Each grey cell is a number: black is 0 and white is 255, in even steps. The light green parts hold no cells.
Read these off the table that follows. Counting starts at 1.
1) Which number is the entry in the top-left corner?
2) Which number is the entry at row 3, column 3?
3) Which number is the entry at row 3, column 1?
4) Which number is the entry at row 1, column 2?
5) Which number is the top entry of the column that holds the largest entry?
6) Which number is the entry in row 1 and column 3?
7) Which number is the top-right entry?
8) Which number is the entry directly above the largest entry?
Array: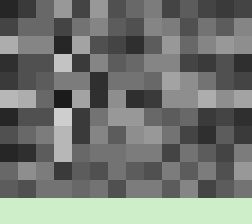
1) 38
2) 133
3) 173
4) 58
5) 152
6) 104
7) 68
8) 27

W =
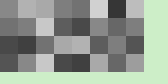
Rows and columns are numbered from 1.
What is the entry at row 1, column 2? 178
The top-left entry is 136
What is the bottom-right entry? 157
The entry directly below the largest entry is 136
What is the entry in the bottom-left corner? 84
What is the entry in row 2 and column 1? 114
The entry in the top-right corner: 189
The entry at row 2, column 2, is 126
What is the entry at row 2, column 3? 200
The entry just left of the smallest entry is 209

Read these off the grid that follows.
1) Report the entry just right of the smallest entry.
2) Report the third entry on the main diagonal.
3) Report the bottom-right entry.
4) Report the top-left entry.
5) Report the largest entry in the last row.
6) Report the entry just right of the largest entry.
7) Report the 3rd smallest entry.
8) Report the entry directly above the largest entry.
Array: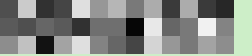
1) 232
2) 18
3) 141
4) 79
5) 223
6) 131
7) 39
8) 58

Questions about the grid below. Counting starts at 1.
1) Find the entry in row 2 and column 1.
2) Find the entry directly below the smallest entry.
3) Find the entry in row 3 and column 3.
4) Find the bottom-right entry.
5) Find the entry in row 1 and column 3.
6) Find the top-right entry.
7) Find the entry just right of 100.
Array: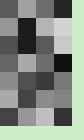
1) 150
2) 120
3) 90
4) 50
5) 109
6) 38
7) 169

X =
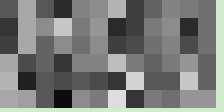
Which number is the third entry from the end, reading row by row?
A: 111
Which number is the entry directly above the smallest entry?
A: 75
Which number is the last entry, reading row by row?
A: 150
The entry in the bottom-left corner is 168
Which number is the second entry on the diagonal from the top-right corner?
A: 42
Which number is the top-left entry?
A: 87
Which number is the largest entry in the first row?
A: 180
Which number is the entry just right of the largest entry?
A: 53
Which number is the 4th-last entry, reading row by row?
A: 122
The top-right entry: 111
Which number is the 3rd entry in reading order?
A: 87
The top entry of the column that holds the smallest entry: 42
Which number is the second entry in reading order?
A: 168
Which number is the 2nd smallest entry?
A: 32
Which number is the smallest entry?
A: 12

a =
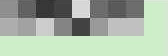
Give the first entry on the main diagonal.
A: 143
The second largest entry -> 204
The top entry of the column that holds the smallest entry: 55
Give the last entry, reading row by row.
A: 192
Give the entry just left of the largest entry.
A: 67

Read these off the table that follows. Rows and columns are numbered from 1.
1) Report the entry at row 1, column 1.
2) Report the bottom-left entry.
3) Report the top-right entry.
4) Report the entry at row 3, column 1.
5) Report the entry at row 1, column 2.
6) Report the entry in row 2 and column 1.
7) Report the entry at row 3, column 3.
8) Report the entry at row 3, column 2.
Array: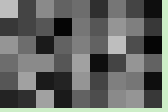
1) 190
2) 35
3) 14
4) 149
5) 68
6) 56
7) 26
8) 109

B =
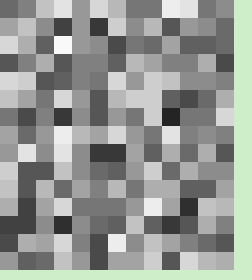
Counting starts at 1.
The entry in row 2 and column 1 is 163
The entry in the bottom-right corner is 174
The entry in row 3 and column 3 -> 96
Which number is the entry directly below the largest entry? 86
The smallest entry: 36
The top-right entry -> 140
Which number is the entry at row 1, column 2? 128
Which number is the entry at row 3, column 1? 215
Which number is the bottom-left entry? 152
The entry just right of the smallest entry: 118
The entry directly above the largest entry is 65
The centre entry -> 215
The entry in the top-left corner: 106
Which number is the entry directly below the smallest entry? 227
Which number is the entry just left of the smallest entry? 206
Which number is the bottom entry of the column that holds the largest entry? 194
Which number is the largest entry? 249
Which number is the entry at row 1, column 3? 194
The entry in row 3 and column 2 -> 174
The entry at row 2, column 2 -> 194
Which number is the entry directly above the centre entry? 152
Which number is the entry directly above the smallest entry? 96

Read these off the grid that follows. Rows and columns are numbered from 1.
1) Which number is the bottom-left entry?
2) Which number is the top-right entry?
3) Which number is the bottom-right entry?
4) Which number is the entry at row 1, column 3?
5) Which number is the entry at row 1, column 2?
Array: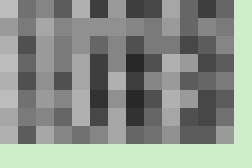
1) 176
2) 102
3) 154
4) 133
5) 113

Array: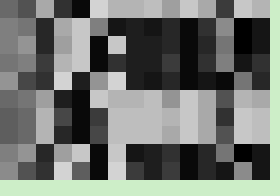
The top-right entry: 180
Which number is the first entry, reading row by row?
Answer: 105
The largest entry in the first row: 211
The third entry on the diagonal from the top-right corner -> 117
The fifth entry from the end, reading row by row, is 9
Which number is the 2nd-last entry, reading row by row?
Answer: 139
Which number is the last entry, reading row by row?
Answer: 21
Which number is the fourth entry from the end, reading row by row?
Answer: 39
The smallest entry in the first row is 9
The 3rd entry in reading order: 169
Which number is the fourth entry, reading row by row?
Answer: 49
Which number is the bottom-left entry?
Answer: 139

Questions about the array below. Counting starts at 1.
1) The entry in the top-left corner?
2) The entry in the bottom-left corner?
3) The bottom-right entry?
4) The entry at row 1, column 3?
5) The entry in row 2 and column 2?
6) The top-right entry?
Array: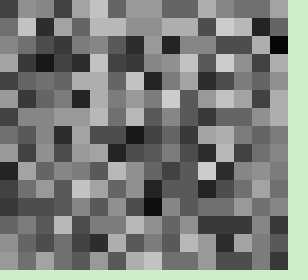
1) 66
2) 153
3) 57
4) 134
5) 194
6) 163

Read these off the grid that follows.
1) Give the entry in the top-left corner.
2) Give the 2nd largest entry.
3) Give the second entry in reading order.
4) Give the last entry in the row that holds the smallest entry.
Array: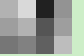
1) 178
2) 189
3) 217
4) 147
